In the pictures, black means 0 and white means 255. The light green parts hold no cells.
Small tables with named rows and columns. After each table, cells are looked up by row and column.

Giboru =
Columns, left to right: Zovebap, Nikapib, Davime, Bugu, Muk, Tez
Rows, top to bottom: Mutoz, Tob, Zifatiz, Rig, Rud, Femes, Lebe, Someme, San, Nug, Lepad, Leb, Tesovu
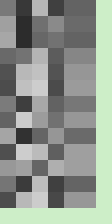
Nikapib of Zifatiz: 44
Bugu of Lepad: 175
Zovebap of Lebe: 123
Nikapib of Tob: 44
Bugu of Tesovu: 72
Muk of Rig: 134
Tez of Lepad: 159
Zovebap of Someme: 99
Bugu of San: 150
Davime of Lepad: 101
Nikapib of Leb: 59
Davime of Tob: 112
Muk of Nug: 159

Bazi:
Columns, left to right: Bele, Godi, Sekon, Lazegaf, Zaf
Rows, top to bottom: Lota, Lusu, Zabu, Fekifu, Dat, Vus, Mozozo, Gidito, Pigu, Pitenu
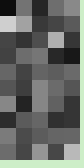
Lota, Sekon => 38
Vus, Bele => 85
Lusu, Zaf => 90
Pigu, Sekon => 92
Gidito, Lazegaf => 48
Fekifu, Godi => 109
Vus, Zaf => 85
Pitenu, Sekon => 149
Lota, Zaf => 137
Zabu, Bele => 69
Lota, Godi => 115
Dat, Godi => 67
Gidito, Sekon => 102
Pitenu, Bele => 108
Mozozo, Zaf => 53
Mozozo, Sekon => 134
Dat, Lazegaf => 93
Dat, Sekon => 100
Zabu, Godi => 51
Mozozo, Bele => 135

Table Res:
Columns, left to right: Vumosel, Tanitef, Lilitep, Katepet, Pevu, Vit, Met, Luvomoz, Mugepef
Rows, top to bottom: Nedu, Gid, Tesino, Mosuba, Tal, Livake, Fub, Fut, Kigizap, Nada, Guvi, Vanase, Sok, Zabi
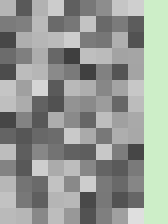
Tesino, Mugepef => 82
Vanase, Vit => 205
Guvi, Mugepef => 122
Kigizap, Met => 120
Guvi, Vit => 135
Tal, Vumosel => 76

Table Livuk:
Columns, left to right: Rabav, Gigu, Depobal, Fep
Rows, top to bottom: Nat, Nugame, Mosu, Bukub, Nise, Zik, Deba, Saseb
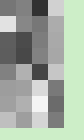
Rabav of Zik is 157
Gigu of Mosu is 75
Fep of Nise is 198
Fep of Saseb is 123
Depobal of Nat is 49
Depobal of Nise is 69
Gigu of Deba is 176
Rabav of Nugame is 226
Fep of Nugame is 172
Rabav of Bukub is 93
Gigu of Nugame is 135
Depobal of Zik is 217
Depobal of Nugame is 119
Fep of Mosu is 169
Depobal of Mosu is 125
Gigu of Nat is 129
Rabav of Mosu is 94
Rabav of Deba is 160
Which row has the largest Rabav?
Nugame

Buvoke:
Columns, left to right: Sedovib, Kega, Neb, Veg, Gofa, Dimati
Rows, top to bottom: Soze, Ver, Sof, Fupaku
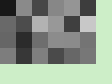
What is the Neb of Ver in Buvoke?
178
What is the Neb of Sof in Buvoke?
110
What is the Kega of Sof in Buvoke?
43
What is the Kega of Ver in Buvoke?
76
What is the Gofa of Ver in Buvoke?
63
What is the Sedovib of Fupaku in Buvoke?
125
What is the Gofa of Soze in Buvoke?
149
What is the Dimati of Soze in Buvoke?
61

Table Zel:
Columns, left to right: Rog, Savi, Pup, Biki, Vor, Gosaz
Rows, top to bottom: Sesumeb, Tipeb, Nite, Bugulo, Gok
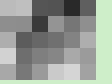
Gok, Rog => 168
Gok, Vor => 213
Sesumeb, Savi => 191
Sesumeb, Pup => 85
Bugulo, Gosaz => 155
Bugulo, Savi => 110
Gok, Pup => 154

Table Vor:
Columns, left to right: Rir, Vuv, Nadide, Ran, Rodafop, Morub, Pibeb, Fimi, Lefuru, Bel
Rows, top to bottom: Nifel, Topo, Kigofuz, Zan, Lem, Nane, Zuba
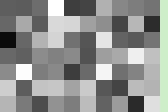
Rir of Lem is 139
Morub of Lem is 106
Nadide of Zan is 140
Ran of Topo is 217
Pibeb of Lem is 245
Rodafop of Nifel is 62
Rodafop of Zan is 138
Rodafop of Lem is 61
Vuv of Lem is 253
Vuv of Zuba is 122
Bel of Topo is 44
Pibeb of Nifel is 177
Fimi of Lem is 112
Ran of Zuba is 146
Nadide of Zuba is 77
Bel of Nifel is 115
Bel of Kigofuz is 116
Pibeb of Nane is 87

